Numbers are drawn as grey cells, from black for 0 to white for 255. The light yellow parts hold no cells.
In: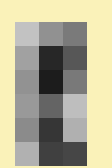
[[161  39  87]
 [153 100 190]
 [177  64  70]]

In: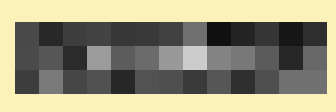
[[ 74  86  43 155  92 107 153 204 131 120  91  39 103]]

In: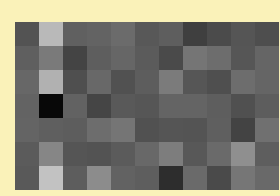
[[ 95 122  68  94 102  91  74 117 109  86 101]
 [ 99   8  98  69  89  86 100 100  94  80  93]
 [ 91 134  85  83  91 104 125  88 106 143  94]]

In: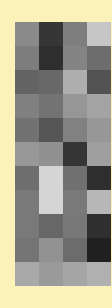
[[125  46 132 109]
 [128 115 150 163]
 [152 145  53 159]
 [121 213 121 183]
 [116 146 108  32]]

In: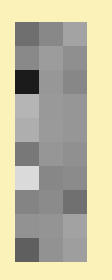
[[137 156 143]
 [181 153 150]
 [120 150 144]
 [132 139 112]
 [ 95 146 158]]

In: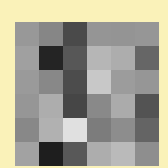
[[160  36  87 182 173 102]
 [150 173  70 137 171  83]
 [162  30  88 173 186 142]]
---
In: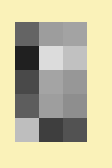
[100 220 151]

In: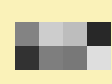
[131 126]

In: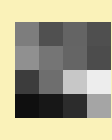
[125 117 199 165]

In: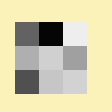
[ 98 208 210]

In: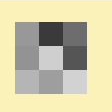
[152 207 210]

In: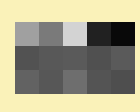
[160  88 110]

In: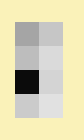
[165 218]
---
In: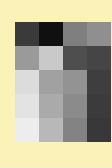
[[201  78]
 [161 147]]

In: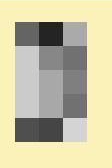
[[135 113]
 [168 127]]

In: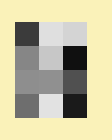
[[199  16]
 [144  80]]

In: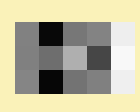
[[110 175]
 [  6 115]]

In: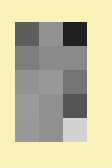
[[137 136]
 [152 116]]

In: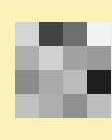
[[209 162]
 [170 187]]

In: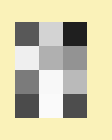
[[176 147]
 [248 186]]

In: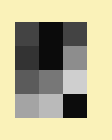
[[ 11 141]
 [119 207]]
